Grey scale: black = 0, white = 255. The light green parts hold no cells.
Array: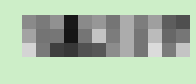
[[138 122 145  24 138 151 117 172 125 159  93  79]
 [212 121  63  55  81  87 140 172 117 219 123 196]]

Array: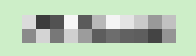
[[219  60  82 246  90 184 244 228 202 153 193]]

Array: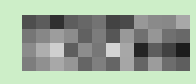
[[ 78  92  48  93 103 115  67  74 152 138 136 168]
 [139 174 207  94 141 119 211 167  36  93  65  28]]

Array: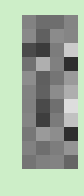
[[130 109 110 132]
 [ 74  59 124 203]
 [141  95 117 154]
 [128  74 111 221]
 [119 154 141  46]
 [116 128 131 101]]

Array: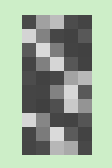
[[ 73 161 189  76  68]
 [ 90 218 124  67  65]
 [ 76  66  71 163 185]
 [ 69  64  79 201 148]
 [ 70 123 218  91  67]]

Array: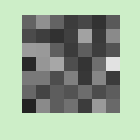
[[ 99 144  99  60  71  50  89]
 [155 153  95  59  94  61  83]
 [121 121  77 128  55 134  59]
 [ 35 138  93 113  60 154 105]]

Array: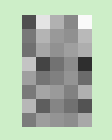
[[ 79 228 177 136 250]
 [112 166 145 159 174]
 [159 116 128 148 107]
 [183  94 133 113  83]]

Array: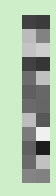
[[ 65  59]
 [195 206]
 [108 192]
 [106 102]
 [123 240]
 [106 193]]
